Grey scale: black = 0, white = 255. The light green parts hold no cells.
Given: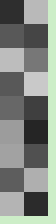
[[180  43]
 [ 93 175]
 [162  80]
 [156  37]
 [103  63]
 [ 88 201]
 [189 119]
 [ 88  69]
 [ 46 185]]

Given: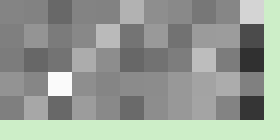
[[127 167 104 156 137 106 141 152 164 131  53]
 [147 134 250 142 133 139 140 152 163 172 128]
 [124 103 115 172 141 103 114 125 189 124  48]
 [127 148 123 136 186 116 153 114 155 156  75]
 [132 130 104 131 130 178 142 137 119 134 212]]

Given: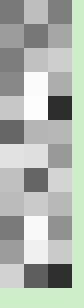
[[210  94  47]
 [156 240 202]
 [122 249 145]
 [187 202 184]
 [192 101 212]
 [226 223 153]
 [102 181 183]
 [199 253  45]
 [136 251 173]
 [125 193 206]
 [156 119 166]
 [121 190 126]]

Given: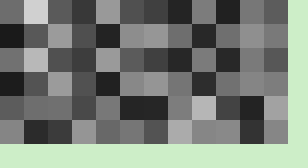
[[133  43  59 149 104 118  83 171 134 137  51 134]
 [ 92 110 112  73 120  37  38 125 182  67  35 162]
 [ 28  83 155  81  33 136 149 117  45 113 133 125]
 [113 184  80  61 154  91  64  39 123  40 122  87]
 [ 26  88 155  79  35 141 150 110  40 111 143 121]
 [109 208  90  56 153  80  64  36 124  33 119  92]]

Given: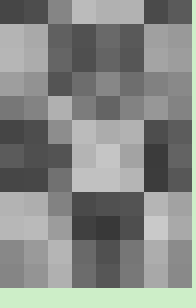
[[133 148 176 108  86 120 168 137]
 [136 154 181 105  80 118 173 139]
 [183 186 156  64  56  78 201 169]
 [179 174 130  74  80  83 181 162]
 [ 70  71 113 193 193 181  60  87]
 [ 91  79  83 180 197 163  59  99]
 [ 69  77 141 187 172 178  77  92]
 [119 131 176 124 100 130 151 131]
 [158 146  84 109 135 110 129 137]
 [182 172 101  79 100  86 164 157]
 [180 169  96  81 105  89 160 153]
 [ 70  77 133 187 177 178  74  90]]

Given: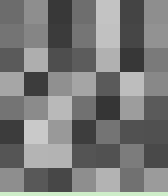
[[142  88  71 142 179 113 155]
 [ 85 180 179  84  81 124  73]
 [ 60 201 153  61 116  81  80]
 [116 139 185 113  53 157  90]
 [166  60 144 165  90 189 136]
 [ 90 174  78  92 177  55 122]
 [116 133  59 117 193  70 146]
 [108 142  56 110 195  68 142]]

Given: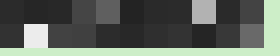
[[ 50 236  66  64  44  40  47  51  37  56 105]
 [ 43  38  40  69  95  35  42  43 178  42  67]]

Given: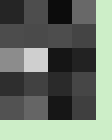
[[ 82 101  22  63]
 [ 46  65  42  70]
 [140 207  21  34]
 [ 76  74  77  68]
 [ 37  77  12 104]]

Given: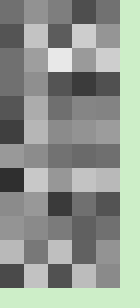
[[ 74 194  81 188 138]
 [185 120 191  97 147]
 [148 138 123  96 112]
 [139 152  58 112  83]
 [ 47 200 151 195 185]
 [153 140 114 106 111]
 [ 63 182 139 147 156]
 [ 85 172 111 133 131]
 [112 143  84  59  80]
 [112 158 232 154 206]
 [ 84 195  92 205 149]
 [112 146 126  78 113]]
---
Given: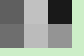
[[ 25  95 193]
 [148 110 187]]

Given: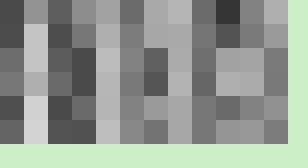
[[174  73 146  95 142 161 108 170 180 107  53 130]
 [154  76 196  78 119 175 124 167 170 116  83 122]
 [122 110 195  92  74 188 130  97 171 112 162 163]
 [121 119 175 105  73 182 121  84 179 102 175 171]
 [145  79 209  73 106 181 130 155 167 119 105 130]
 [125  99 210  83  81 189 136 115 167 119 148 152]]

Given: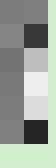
[[125 123]
 [ 57 132]
 [189 115]
 [237 121]
 [221 123]
 [ 37 129]]

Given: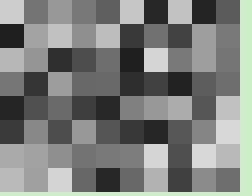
[[ 91 205 116 152 120  95 198  39 194  36]
 [121  31 163 193 143 189  57 113  66 158]
 [117 183 149  47  77 110  31 213 121 158]
 [110 118  53 157 104 105  46  65  34  93]
 [193  37  80 106  62  40 128 152 172  86]
 [216  58 136  77 152  85  56  38  87 133]
 [185 170 162 143 115 121 125 213  79 216]
 [110 186 160 212 103  39 104 178  64 139]]

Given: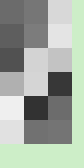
[[216 107 118]
 [228  94 124]
 [195  81 211]
 [ 55 176 213]
 [108 239  50]
 [116 225 113]]

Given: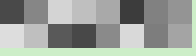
[[148  73 134 212 191 169  60 129]
 [164 221 191  89  72 138 217 125]]

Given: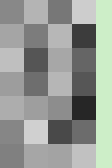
[[205 136 180 119]
 [ 60 165 124 183]
 [101 191  85 167]
 [ 86 157 110 182]
 [ 38 173 158 141]
 [108 134 208  73]
 [193 128 166 163]]

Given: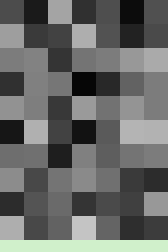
[[ 80  76  27 165  50  78  12]
 [ 75 158  58  68 174  82  33]
 [168 123 131  52 116 122 151]
 [122  50 130 118   5  41  99]
 [124 147 125  57 153 114 148]
 [178  22 176  67  17  89 180]
 [123 109 113  32 129  93 117]
 [ 45 140  71 117 136 112  58]
 [152  44  86 106  53  74  66]
 [ 60 172  72  99 195 100  48]]
